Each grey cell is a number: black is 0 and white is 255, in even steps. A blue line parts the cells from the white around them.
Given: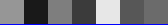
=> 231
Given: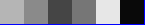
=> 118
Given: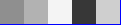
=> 244
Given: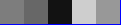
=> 18
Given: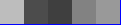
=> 63
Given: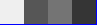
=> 86
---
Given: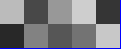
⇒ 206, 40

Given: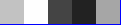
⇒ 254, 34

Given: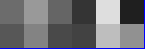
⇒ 222, 31

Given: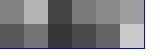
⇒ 202, 54

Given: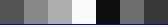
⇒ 249, 15

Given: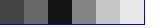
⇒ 232, 20

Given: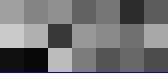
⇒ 202, 8

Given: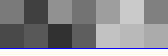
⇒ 202, 50
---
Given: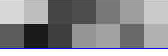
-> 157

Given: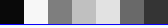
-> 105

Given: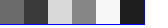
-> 246

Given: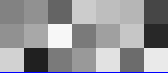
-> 182

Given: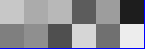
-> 157

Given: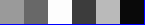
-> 186

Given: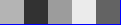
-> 235
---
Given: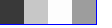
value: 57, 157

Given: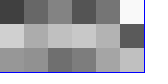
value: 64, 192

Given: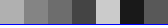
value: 176, 88

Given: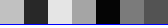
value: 193, 83

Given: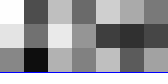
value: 254, 162

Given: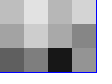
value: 190, 148

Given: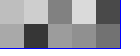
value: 190, 114

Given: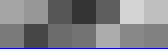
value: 165, 129

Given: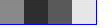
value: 137, 230

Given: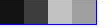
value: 19, 159
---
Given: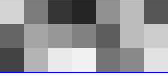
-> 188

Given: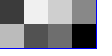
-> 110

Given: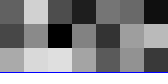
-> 158

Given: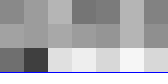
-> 181

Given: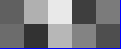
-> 131

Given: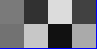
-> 17
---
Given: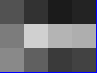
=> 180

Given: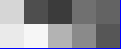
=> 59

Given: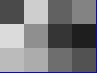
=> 53

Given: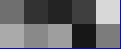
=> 35

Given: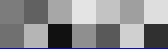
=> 167

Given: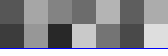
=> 131

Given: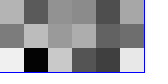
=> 154

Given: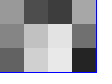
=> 227
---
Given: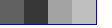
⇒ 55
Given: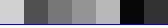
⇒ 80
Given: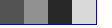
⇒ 144
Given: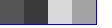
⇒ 57
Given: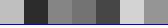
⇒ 44
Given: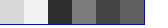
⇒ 242
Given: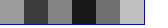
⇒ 61
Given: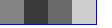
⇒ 58
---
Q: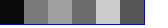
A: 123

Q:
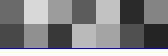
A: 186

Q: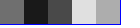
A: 111

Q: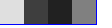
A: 62

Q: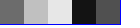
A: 108

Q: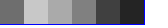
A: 128

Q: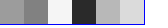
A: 184

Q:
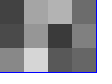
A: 165
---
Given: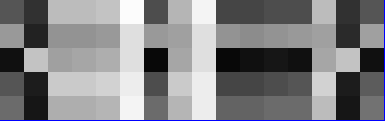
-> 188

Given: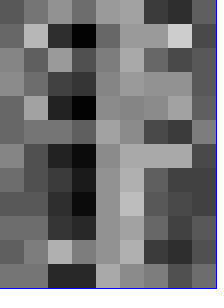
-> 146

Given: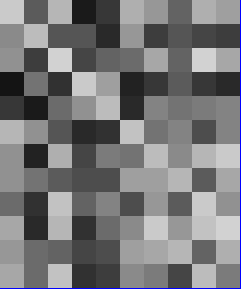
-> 182

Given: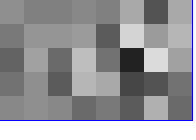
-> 128

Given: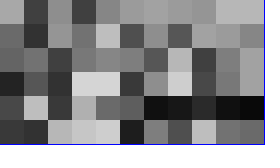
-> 142

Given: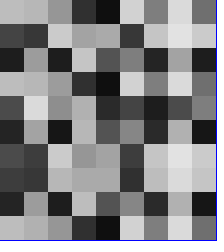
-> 150
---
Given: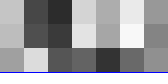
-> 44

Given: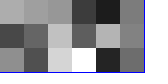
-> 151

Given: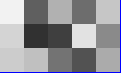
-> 177

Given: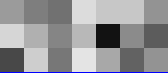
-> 113

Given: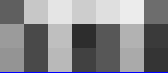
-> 229

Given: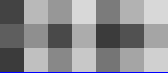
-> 151

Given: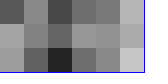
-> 72

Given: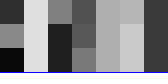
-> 128

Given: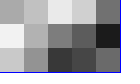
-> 234
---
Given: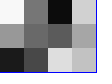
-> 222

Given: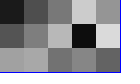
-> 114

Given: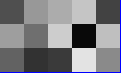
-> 58

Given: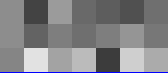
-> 163

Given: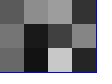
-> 200

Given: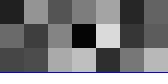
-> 170

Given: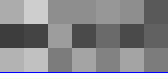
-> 123

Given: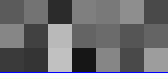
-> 192
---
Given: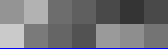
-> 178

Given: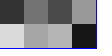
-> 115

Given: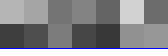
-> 165

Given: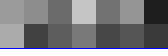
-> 141

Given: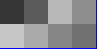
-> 91

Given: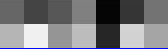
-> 68

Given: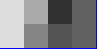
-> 170

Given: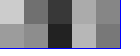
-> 112
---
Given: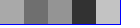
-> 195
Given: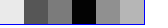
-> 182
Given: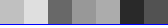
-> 82
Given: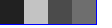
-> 110
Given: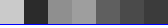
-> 59
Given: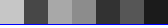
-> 27
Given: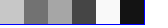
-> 19
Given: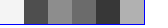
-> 177
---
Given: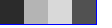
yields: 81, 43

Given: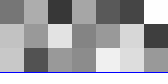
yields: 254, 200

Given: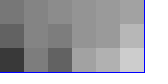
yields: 162, 57

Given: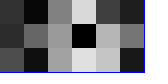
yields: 30, 77

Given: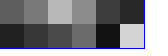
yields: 40, 33

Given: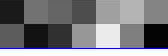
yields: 132, 92
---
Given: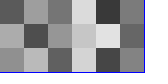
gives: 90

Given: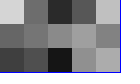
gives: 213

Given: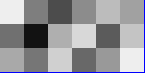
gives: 238

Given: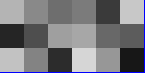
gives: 180

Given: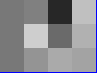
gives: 120

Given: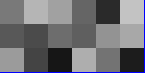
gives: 121

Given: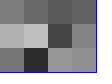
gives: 124

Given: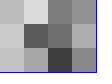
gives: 188
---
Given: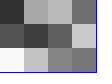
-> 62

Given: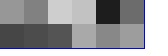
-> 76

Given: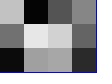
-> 231

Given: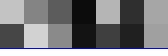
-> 210

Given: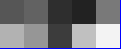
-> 150

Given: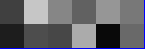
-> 77

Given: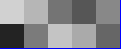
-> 123
